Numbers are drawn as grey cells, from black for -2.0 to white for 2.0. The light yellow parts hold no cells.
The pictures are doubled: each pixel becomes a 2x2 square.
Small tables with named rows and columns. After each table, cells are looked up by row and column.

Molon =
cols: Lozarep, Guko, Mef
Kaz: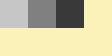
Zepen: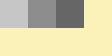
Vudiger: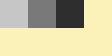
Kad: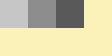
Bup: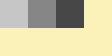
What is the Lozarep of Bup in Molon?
1.1
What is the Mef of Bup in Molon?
-0.9
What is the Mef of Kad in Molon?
-0.6
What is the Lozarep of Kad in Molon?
1.1
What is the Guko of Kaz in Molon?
0.0
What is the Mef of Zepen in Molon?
-0.4
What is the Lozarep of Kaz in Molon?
1.1

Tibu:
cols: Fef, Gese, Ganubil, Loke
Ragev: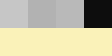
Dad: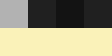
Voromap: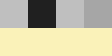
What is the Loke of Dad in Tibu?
-1.5
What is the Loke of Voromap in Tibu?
0.6
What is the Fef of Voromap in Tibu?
1.0
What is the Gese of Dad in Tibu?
-1.5
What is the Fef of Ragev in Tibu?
1.1
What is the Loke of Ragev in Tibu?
-1.8
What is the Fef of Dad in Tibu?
0.8
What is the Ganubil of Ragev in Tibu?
0.9
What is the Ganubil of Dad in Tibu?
-1.7
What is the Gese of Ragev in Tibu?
0.8
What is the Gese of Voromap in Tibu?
-1.5
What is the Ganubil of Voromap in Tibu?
1.0

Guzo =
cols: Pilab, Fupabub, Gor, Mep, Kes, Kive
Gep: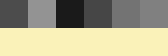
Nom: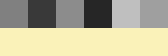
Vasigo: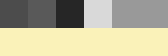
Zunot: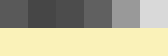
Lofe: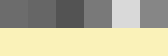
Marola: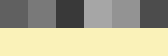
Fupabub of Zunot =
-0.9
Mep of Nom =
-1.4
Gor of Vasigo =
-1.4
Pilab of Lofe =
-0.3
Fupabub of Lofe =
-0.4
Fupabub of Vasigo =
-0.6

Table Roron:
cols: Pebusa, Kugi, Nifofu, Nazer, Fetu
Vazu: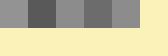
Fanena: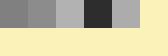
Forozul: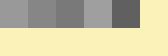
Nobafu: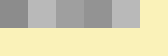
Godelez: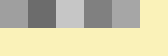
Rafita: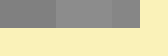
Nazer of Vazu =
-0.3
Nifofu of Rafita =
0.2
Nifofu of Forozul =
-0.1
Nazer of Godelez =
0.0
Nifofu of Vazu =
0.2
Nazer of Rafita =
0.2
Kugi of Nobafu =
0.9
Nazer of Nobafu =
0.3
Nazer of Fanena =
-1.3

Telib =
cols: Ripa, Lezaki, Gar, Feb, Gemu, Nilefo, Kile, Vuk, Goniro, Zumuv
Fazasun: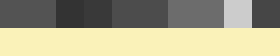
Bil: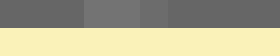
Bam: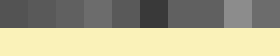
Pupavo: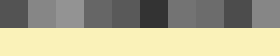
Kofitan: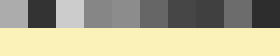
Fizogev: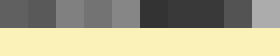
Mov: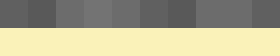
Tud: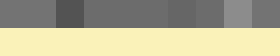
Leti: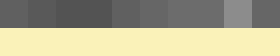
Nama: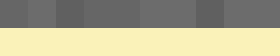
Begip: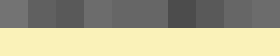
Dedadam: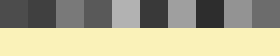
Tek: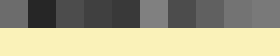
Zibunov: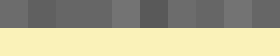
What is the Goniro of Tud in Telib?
0.2
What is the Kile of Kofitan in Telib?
-0.9
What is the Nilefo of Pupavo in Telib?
-1.2
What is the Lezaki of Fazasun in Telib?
-0.7
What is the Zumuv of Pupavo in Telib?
0.1
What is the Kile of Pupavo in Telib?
-0.2
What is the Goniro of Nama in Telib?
-0.3
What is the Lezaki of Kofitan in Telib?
-1.2
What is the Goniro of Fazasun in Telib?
1.2
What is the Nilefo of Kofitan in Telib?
-0.4
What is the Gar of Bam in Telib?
-0.5
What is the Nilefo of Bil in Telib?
-0.3
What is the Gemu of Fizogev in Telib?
0.1
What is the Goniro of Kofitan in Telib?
-0.3
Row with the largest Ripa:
Kofitan

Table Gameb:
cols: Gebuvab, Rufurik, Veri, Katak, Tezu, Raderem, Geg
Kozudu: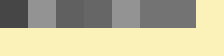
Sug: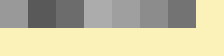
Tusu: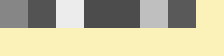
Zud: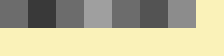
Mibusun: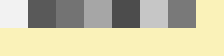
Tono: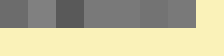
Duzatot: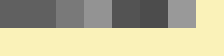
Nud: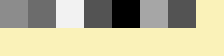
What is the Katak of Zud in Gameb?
0.5
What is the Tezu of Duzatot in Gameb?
-0.7
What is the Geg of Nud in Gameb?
-0.7
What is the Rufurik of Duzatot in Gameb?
-0.5
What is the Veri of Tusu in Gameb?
1.7
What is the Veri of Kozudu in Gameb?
-0.5
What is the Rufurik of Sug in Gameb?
-0.6
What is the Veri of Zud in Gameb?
-0.3
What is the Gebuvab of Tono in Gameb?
-0.3
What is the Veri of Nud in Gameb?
1.8
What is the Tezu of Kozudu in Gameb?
0.3
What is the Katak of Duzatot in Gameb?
0.3

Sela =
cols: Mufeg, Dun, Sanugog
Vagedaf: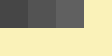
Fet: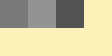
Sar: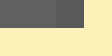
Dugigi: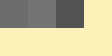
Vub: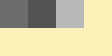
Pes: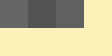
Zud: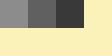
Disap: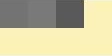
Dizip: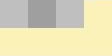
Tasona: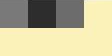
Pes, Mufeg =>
-0.4
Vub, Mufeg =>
-0.3
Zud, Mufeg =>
0.2
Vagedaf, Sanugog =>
-0.5
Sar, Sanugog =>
-0.6
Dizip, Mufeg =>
1.0
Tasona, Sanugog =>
-0.3
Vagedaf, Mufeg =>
-0.9
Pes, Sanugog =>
-0.5
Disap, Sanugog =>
-0.6
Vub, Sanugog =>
0.9
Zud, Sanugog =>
-1.1
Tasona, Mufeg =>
-0.1
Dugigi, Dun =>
-0.2
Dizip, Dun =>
0.5
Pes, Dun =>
-0.7
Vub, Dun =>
-0.7
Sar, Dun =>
-0.5
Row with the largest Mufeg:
Dizip

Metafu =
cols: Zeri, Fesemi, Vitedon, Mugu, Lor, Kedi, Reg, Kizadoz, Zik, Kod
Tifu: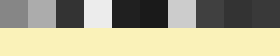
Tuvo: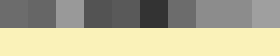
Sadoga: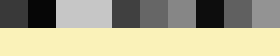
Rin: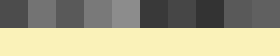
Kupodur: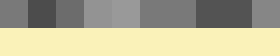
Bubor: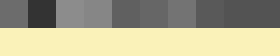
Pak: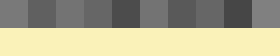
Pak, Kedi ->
-0.2
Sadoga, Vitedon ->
1.1
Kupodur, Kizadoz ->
-0.7
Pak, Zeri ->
-0.1
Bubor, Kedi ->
-0.4
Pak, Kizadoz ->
-0.4
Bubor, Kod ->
-0.7
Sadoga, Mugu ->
1.1
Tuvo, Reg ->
-0.3
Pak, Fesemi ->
-0.5
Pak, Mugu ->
-0.4
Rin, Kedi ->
-1.1
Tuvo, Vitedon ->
0.4
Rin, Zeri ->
-0.8
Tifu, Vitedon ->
-1.2
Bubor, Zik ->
-0.7
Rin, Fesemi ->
-0.2
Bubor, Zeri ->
-0.3

